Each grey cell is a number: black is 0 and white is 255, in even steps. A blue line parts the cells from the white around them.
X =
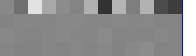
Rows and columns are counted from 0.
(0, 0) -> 136
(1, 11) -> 132
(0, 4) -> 140
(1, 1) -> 134
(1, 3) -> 133
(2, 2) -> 132
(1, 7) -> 134
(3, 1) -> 131
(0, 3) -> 168
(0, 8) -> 180
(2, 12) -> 133
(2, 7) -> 138
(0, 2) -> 226
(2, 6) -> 134
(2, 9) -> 133
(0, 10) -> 178

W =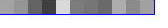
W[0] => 164
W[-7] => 218
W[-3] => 173

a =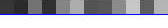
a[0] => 54
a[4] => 133
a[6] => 83
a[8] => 139

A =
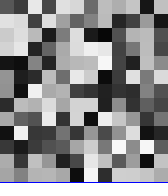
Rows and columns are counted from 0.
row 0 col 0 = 87
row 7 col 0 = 43
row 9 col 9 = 221
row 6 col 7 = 33
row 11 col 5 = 72
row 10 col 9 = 140
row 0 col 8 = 174
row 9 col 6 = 151
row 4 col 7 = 247
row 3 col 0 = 211
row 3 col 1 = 230
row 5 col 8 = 60
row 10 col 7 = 120
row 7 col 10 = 95
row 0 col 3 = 71
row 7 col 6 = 211
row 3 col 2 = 35
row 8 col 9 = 151
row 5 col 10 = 122
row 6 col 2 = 240
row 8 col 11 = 116
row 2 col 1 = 221
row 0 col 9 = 197
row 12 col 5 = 13
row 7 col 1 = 188
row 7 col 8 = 141
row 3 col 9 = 119
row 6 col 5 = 64
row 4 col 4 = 173
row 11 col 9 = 157
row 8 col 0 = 169
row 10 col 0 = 56
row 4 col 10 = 191

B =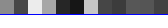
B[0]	139
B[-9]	167
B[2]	236

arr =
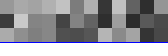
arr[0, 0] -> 152
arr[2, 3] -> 135
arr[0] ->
[152, 169, 163, 177, 194, 124, 176, 54, 192, 98, 46, 149]
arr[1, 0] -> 60
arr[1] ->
[60, 201, 132, 135, 68, 131, 99, 46, 158, 44, 89, 74]
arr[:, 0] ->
[152, 60, 171]
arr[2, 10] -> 52

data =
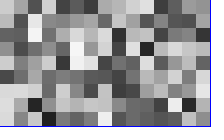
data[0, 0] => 204
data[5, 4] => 125
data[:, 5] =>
[91, 153, 217, 246, 241, 115, 135, 180, 99]
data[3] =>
[144, 76, 111, 142, 102, 246, 151, 211, 69, 224, 38, 186, 217, 198, 186]
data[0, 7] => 171
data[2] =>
[98, 95, 244, 113, 174, 217, 183, 218, 50, 185, 194, 68, 122, 132, 53]
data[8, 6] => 125
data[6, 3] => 106
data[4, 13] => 188
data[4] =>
[205, 127, 160, 205, 56, 241, 226, 69, 113, 97, 221, 91, 151, 188, 99]
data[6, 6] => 75
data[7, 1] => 170
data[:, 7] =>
[171, 104, 218, 211, 69, 87, 195, 194, 239]
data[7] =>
[221, 170, 37, 144, 197, 180, 198, 194, 137, 106, 102, 66, 237, 41, 180]
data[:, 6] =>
[61, 166, 183, 151, 226, 90, 75, 198, 125]
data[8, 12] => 93
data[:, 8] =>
[182, 197, 50, 69, 113, 68, 62, 137, 85]
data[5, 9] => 115
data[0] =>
[204, 164, 81, 208, 67, 91, 61, 171, 182, 209, 224, 62, 94, 155, 147]
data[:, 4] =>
[67, 131, 174, 102, 56, 125, 206, 197, 122]
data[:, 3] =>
[208, 137, 113, 142, 205, 109, 106, 144, 32]
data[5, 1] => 110
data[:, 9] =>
[209, 161, 185, 224, 97, 115, 72, 106, 106]
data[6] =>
[217, 218, 208, 106, 206, 135, 75, 195, 62, 72, 158, 187, 129, 152, 230]

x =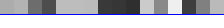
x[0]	172
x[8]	54
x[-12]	189
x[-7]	47
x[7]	57

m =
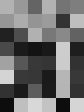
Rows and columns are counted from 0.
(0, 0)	178
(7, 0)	13
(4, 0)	162
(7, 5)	213
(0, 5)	126
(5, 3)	26
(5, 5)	56
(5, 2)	55
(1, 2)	148
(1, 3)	155
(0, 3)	178
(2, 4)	137

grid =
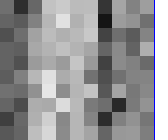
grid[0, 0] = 111
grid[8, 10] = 118
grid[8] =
[63, 104, 176, 207, 136, 182, 132, 44, 128, 146, 118]
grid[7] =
[101, 76, 173, 170, 220, 185, 122, 110, 41, 122, 147]
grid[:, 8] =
[165, 156, 111, 138, 139, 113, 164, 41, 128, 152]
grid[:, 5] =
[187, 177, 185, 179, 197, 184, 181, 185, 182, 182]
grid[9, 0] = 88
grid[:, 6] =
[188, 194, 200, 166, 153, 114, 195, 122, 132, 164]
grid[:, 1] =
[46, 91, 110, 95, 81, 128, 108, 76, 104, 101]
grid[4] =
[99, 81, 155, 170, 155, 197, 153, 65, 139, 129, 106]
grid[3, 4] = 192
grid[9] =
[88, 101, 190, 215, 139, 182, 164, 101, 152, 154, 126]
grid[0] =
[111, 46, 103, 194, 202, 187, 188, 53, 165, 130, 158]
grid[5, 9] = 131
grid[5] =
[93, 128, 183, 224, 172, 184, 114, 79, 113, 131, 132]
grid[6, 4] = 141
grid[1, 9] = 147
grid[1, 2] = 129

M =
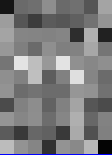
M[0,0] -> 21
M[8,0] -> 149
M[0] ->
[21, 106, 111, 142, 106, 112, 85, 164]
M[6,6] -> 146
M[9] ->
[91, 57, 103, 97, 57, 170, 81, 128]
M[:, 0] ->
[21, 157, 164, 152, 117, 143, 147, 75, 149, 91, 188]
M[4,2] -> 190
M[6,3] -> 108
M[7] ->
[75, 129, 141, 98, 129, 164, 86, 75]
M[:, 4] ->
[106, 86, 133, 127, 227, 129, 108, 129, 134, 57, 147]
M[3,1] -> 127
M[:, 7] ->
[164, 148, 33, 117, 143, 107, 113, 75, 130, 128, 4]
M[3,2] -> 106
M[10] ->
[188, 147, 133, 48, 147, 137, 183, 4]
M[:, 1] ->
[106, 86, 133, 127, 227, 129, 108, 129, 134, 57, 147]
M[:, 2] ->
[111, 60, 132, 106, 190, 191, 115, 141, 142, 103, 133]
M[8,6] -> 103
